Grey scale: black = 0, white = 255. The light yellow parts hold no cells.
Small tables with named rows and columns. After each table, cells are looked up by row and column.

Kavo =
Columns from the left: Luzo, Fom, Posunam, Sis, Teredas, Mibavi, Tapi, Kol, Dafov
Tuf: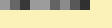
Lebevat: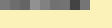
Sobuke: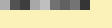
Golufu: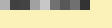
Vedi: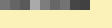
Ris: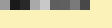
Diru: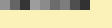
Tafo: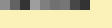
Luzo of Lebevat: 121
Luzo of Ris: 154
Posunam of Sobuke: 62
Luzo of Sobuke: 173
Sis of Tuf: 155
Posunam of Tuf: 56
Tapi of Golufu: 88
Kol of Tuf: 88
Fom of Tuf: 103
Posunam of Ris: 41

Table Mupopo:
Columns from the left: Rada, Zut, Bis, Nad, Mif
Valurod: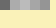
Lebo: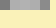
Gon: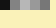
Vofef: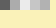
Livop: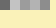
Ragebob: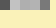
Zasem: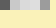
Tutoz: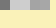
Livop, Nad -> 179
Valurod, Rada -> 106
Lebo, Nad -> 174
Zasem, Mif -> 156
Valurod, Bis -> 187
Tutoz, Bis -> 206
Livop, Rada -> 106
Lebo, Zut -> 175
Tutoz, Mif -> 167
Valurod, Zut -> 172
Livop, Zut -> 195
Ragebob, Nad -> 179
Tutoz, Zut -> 204
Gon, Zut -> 131
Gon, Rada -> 18
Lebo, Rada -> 124
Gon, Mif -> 119
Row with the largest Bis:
Vofef

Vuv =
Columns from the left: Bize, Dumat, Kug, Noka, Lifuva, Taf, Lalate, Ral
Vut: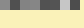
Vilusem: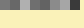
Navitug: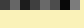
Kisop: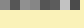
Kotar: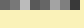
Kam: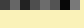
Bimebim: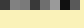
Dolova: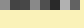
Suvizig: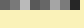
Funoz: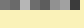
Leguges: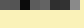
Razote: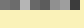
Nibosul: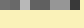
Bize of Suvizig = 99
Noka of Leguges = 92
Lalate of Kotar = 127
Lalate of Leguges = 50
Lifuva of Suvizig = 103
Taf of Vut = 84
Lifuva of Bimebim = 111
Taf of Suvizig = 165
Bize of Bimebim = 57
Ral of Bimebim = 89
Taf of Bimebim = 154
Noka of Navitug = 63
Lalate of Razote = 158
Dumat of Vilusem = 104
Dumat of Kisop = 86
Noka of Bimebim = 57
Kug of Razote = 181
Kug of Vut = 131
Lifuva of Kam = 108

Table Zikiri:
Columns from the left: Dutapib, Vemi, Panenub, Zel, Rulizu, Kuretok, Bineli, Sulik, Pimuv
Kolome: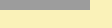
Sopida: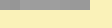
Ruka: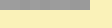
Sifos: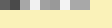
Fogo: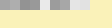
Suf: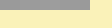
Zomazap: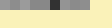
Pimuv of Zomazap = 142
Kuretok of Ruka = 156
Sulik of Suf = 155
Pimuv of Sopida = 153
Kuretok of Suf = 157
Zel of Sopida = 157
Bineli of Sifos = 243
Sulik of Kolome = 156
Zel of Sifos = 241
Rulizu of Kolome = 156
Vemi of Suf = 154
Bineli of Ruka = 157
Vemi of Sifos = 74

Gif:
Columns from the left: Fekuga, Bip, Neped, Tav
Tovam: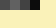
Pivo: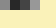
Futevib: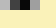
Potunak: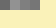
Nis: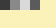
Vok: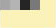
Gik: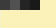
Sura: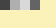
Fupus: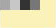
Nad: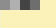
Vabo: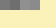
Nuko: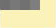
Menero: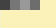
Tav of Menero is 109
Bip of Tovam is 97
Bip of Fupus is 199
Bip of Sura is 175
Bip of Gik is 81
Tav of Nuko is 126
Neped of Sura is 217
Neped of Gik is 36
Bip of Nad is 176
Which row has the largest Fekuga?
Futevib

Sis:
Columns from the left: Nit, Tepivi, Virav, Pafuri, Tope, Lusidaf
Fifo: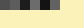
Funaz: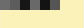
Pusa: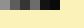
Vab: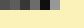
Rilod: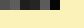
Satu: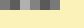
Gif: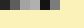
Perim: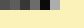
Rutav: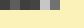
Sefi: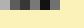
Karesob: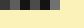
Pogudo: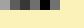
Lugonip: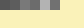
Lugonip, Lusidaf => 113
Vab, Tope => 15
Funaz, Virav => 22
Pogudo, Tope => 1
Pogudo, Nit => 162
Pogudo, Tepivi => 93
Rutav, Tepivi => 93
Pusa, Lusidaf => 9
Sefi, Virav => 55
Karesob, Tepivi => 93
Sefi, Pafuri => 120
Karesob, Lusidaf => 113
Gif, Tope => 19
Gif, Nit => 37
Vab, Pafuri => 108
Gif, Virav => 163
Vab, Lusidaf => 152

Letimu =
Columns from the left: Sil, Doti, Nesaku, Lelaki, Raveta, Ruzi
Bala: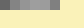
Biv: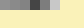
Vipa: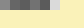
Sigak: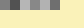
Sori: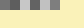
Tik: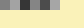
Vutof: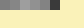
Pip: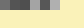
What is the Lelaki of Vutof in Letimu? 145
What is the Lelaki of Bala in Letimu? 158
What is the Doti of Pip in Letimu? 84
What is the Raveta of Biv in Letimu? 125
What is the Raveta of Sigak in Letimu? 178
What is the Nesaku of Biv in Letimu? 131
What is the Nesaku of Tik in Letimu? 54
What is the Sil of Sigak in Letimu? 127
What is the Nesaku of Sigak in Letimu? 182
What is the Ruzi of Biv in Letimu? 200
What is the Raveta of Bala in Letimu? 156

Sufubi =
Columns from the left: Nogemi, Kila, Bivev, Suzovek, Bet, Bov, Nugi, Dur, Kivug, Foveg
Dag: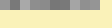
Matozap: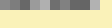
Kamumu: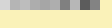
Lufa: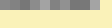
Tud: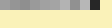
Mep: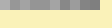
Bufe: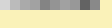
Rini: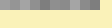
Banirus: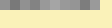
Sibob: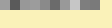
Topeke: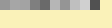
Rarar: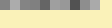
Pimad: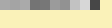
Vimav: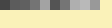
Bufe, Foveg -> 137
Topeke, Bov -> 182
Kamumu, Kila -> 181
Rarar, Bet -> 101
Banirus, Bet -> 153
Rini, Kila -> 149
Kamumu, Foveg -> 131
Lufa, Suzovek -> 140
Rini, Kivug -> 139
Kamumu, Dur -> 183
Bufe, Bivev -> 170
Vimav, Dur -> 175
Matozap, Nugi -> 129

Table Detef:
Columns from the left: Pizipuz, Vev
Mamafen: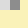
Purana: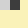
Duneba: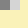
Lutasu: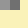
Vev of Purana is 61
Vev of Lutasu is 112
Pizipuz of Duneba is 130
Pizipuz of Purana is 210
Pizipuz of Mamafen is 220
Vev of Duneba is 213
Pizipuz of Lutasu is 149
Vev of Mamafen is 141

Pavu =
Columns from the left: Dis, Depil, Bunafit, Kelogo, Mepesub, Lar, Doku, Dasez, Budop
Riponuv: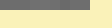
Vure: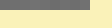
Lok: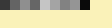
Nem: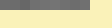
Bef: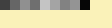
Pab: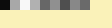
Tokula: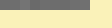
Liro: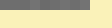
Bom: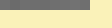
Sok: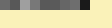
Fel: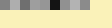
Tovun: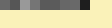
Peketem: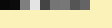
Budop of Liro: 115
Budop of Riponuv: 110
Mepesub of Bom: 109
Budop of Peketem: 100
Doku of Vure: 112
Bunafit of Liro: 109
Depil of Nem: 108
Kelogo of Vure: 114
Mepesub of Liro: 107
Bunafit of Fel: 111
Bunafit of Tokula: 116
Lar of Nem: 116
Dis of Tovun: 104
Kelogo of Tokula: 106
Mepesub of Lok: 197
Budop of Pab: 106
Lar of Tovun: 91
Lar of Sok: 90
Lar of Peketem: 117
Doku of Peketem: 119

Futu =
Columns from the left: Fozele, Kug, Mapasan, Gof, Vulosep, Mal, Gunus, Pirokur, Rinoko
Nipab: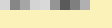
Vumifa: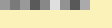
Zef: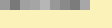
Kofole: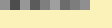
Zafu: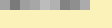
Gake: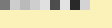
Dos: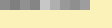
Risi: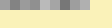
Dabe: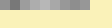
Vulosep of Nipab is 217
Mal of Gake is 77
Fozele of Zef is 154
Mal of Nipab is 149
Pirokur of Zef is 124
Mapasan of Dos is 145

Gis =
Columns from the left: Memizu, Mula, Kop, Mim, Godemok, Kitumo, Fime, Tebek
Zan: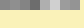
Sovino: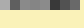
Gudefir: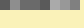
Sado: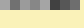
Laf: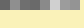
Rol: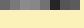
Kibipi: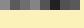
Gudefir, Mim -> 106
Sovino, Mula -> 95
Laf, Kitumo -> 208
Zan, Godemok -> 175
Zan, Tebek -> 148
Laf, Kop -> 111
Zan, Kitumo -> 208
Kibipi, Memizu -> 137
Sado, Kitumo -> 65
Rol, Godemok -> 114
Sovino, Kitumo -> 57
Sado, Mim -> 135
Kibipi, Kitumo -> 33
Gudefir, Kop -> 107
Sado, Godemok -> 165
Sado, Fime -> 87
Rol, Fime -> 85
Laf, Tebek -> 148
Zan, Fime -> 156

